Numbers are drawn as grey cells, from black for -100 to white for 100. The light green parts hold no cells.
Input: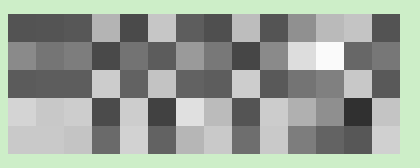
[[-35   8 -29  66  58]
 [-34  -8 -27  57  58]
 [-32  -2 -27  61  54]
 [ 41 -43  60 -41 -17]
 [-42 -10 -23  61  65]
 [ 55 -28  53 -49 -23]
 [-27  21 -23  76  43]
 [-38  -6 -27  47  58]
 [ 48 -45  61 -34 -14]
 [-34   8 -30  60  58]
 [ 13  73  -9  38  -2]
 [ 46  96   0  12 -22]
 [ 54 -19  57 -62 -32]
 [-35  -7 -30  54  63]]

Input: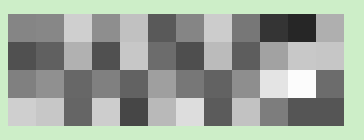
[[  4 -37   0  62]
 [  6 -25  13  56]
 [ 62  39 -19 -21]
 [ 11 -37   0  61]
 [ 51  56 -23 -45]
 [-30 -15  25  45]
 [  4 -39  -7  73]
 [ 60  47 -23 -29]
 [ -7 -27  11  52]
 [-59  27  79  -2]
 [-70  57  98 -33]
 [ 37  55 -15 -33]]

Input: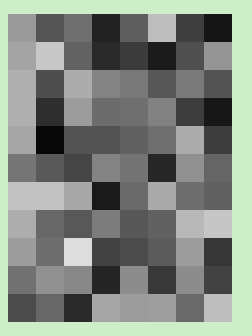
[[ 21  29  37  37  30  -8  51  36  23 -11 -40]
 [-33  56 -39 -64 -94 -30  52 -19 -14  14 -19]
 [-13 -23  35  22 -35 -46  32 -31  73   6 -68]
 [-73 -68   3 -15 -35   3 -80  -3 -48 -71  30]
 [-26 -54  -5 -13 -24 -10 -17 -32 -41  10  22]
 [ 48 -79 -32   1 -13 -70  33 -24 -29 -56  24]
 [-51 -38  -4 -52  34  13 -14  44  23  10 -18]
 [-83  17 -35 -82 -52 -21 -24  55 -58 -48  49]]

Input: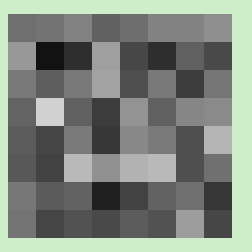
[[-13  19  -5 -22 -28 -31  -7  -9]
 [-10 -86 -26  64 -46 -48 -29 -46]
 [  2 -64  -6 -25  -4  45 -23 -36]
 [-24  25  27 -53 -57  14 -75 -43]
 [-14 -44 -38  15   7  40 -48 -28]
 [  2 -64  -6 -25  -4  45 -23 -36]
 [  2 -25 -52   5 -38 -38 -13  23]
 [ 12 -43  -8   8  41 -12 -58 -45]]

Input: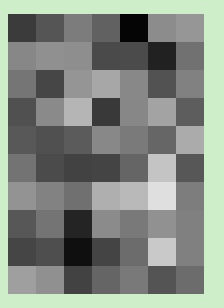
[[-54   6  -8 -37 -31 -10  15 -32 -46  25]
 [-33  13 -45   8 -37 -41   2  -9 -39  13]
 [ -3  11  17  42 -29 -48 -12 -72 -88 -48]
 [-24 -42  31 -55   7 -47  37   9 -47 -21]
 [-96 -41   7   6  -4 -21  45  -5 -15  -5]
 [ 10 -74 -36  28 -20  54  75  14  58 -34]
 [ 18 -11   1 -27  34 -32  -2   0   0 -15]]

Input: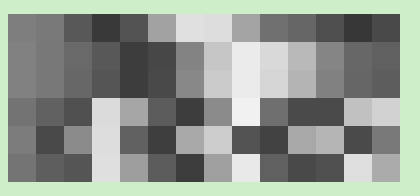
[[ -1   1   1 -10  -3  -9]
 [ -5  -6  -6 -24 -43 -26]
 [-31 -18 -19 -37   9 -33]
 [-55 -31 -33  72  73  75]
 [-35 -52 -52  30 -24  24]
 [ 27 -44 -43 -28 -51 -28]
 [ 76   3   7 -52  32 -53]
 [ 73  55  59   9  60  25]
 [ 29  84  84  89 -35  83]
 [-12  70  67 -13 -48 -25]
 [-20  45  41 -42  32 -43]
 [-39   4   1 -42  42 -37]
 [-57 -19 -20  51 -42  74]
 [-43 -25 -27  65  -5  34]]

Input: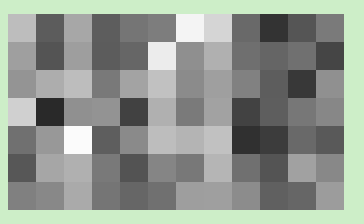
[[ 48  25  16  63 -12 -32   0]
 [-28 -34  36 -68  19  30   7]
 [ 31  24  48  13  97  38  33]
 [-27 -28  -5  15 -26  -5  -8]
 [ -8 -20  28 -49   8 -35 -20]
 [ -2  85  51  38  48   4 -12]
 [ 91  12   9  -4  41  -6  24]
 [ 67  38  25  27  51  42  25]
 [-18 -13   1 -48 -62 -12  10]
 [-60 -21 -27 -26 -53 -34 -25]
 [-33 -12 -56  -7 -18  26 -20]
 [ -4 -46  13   6 -30   7  22]]

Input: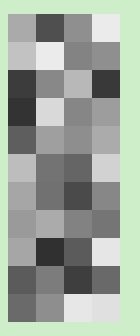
[[ 33  52 -53 -60 -26  48  30  21  30 -29 -17]
 [-38  84   7  70  25 -10 -11  34 -62  -3  11]
 [ 12   3  44   5  11 -21 -42   2 -29 -51  81]
 [ 84  12 -55  23  34  65   6  -8  80 -18  76]]
